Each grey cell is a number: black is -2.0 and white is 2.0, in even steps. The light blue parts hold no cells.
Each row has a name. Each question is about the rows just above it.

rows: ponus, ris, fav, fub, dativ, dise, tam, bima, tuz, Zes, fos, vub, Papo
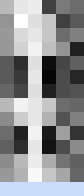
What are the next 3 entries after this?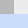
[ 0.7 -0.2 -0.5]
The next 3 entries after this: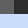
[ 1.6 -1.7 -0.8]
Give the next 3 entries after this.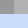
[1.9 1.1 0.6]
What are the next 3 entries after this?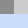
[ 1.6  0.8 -0.7]
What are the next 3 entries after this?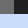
[ 1.8 -1.6  0.5]

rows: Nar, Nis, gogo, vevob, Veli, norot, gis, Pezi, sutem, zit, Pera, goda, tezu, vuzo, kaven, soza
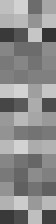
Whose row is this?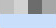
Nar
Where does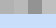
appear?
Nis
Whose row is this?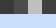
soza
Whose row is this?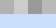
kaven
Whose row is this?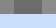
vevob

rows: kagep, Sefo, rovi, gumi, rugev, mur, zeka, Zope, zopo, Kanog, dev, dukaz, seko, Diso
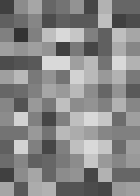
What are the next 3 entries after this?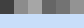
[-0.9  0.8 -0.4]
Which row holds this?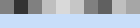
rovi
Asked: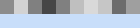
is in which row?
zopo
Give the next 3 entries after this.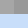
[ 0.9  0.2 -0.4]
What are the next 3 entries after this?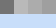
[0.1 0.0 0.0]

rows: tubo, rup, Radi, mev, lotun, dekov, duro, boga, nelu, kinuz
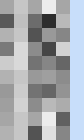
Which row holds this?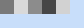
mev
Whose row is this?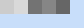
lotun
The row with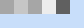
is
nelu
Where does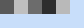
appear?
rup

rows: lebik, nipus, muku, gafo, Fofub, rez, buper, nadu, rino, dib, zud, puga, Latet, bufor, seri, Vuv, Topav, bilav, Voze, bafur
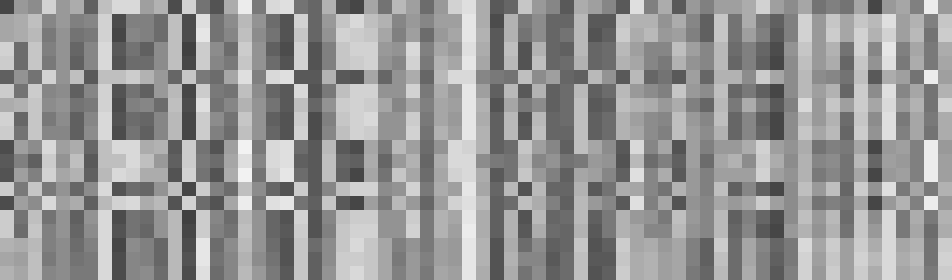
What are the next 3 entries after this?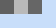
[-0.3  0.9  0.5]
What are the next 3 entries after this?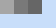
[ 0.9 -0.3  0.7]

